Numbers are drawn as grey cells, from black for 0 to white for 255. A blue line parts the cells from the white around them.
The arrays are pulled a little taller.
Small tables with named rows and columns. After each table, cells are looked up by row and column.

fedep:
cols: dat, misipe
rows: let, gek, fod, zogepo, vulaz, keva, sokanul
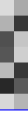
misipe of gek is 55
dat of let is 219
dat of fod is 80
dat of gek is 178
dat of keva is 40
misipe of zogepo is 207
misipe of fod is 197
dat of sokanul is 216
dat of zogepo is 86
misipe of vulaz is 56
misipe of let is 170
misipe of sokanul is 181
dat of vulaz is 187
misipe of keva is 90

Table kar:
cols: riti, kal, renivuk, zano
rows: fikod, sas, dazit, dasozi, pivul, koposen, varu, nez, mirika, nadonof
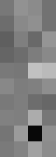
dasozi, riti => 101
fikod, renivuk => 139
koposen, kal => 125
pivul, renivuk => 193
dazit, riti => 95
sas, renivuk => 144
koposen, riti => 136
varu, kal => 126
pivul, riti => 121
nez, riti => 129
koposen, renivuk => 128
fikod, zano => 114
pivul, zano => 186
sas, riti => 109
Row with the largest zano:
pivul

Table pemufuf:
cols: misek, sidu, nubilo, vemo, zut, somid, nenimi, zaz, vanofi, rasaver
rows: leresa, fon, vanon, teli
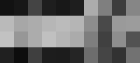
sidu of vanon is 151
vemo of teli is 29
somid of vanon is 171
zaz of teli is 69
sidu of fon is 167
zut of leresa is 24
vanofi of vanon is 142
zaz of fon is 73

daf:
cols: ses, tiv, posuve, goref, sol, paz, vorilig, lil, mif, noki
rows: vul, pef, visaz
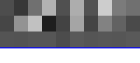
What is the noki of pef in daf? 74
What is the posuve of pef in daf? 193
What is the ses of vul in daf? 77
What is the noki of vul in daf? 112
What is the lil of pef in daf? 130
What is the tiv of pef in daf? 147
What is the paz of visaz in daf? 89
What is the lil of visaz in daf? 87
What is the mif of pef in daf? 98
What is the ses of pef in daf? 70
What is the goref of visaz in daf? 86
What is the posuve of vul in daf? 112
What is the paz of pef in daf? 165
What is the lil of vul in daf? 205
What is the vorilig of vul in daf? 82
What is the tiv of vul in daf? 55
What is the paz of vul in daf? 173
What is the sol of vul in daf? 80
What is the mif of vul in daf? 123
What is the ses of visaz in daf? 84
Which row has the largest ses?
visaz

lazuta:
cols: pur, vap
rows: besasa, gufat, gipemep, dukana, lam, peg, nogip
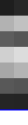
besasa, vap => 39
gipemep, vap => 85
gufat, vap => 193
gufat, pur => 178
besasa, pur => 30
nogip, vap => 36
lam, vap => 180
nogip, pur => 37
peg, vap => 84
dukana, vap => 220
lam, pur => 167
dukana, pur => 208
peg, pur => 88
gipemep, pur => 93

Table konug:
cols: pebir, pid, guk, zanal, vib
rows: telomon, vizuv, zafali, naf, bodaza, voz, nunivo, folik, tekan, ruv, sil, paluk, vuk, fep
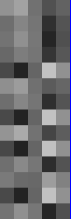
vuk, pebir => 73
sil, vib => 83
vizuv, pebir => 110
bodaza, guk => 101
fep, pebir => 115
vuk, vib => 145
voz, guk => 112
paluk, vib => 129
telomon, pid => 162
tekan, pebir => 148
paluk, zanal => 157
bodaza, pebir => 73
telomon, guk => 113
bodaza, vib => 145

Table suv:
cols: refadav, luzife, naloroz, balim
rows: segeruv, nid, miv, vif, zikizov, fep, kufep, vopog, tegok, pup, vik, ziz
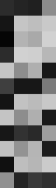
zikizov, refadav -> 197
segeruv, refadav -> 44
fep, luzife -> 23
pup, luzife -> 147
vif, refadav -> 44
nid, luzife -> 197
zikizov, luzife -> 141
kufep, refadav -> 20
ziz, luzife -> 36
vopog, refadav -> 196
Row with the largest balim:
miv

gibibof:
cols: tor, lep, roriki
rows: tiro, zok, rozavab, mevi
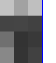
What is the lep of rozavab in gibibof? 51
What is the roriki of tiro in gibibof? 191
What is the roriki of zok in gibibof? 65
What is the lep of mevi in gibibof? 52
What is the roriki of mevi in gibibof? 65
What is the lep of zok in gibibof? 69
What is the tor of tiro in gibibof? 195
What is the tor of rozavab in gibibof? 112
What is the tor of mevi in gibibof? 136
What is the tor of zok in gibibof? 68
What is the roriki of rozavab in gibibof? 57
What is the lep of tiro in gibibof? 162

